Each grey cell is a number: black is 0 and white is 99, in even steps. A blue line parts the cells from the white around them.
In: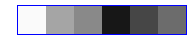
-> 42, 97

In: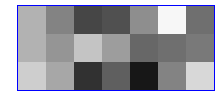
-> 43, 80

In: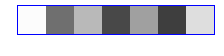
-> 86, 98

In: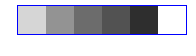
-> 99, 83

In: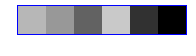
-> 0, 71

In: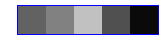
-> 4, 38
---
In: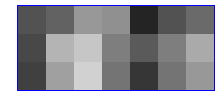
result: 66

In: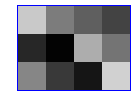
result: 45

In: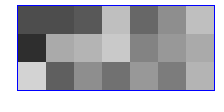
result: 66

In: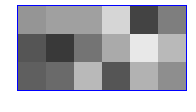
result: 72

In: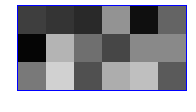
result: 53

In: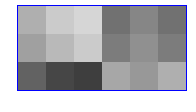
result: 48

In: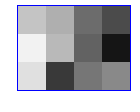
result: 8

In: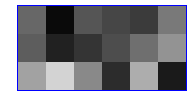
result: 57

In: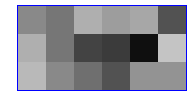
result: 76
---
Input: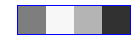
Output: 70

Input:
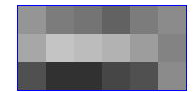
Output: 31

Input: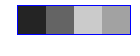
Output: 79

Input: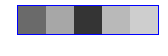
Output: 72

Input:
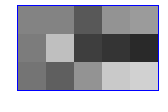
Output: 78

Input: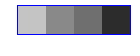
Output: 43

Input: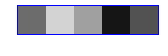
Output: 8

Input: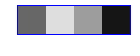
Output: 61
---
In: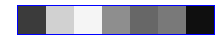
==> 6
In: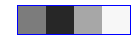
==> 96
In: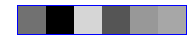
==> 65
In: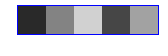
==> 63
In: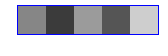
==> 80
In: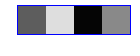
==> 53
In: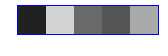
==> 66
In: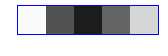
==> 83
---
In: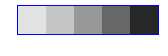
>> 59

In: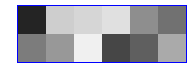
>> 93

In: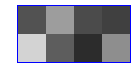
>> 17

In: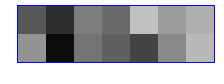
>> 45

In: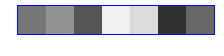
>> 33

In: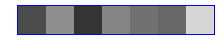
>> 20

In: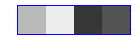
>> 21

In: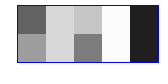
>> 48

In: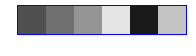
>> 58
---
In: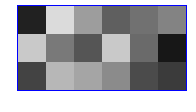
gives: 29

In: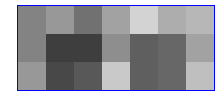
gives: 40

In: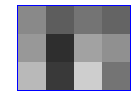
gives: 80

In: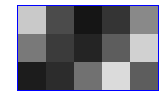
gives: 85

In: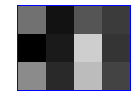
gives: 73

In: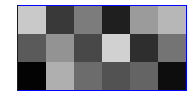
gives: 39
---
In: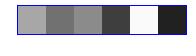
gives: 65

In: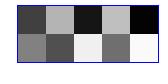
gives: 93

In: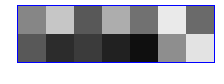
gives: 88

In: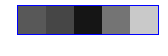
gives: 45

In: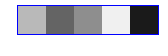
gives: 72

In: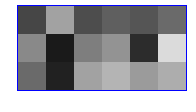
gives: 70
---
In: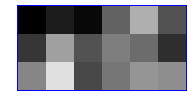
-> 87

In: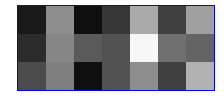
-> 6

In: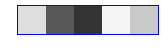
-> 86

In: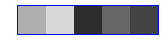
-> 68

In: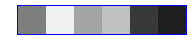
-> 93

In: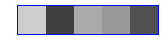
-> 80

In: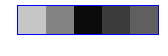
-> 77

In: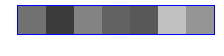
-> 51

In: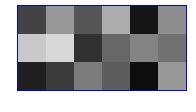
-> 23

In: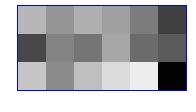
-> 54
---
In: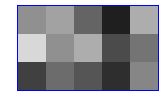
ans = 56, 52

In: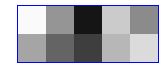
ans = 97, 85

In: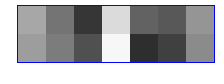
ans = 65, 54

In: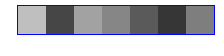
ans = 74, 49

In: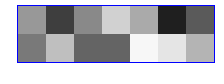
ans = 59, 70

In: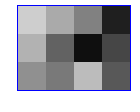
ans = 80, 34

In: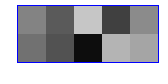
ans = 51, 64

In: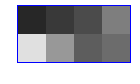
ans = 15, 42
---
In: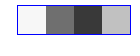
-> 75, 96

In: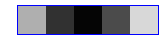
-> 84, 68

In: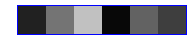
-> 24, 13

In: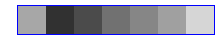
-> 83, 65

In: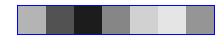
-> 58, 70

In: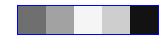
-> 7, 43

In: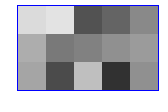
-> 53, 64

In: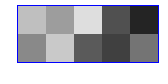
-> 14, 53
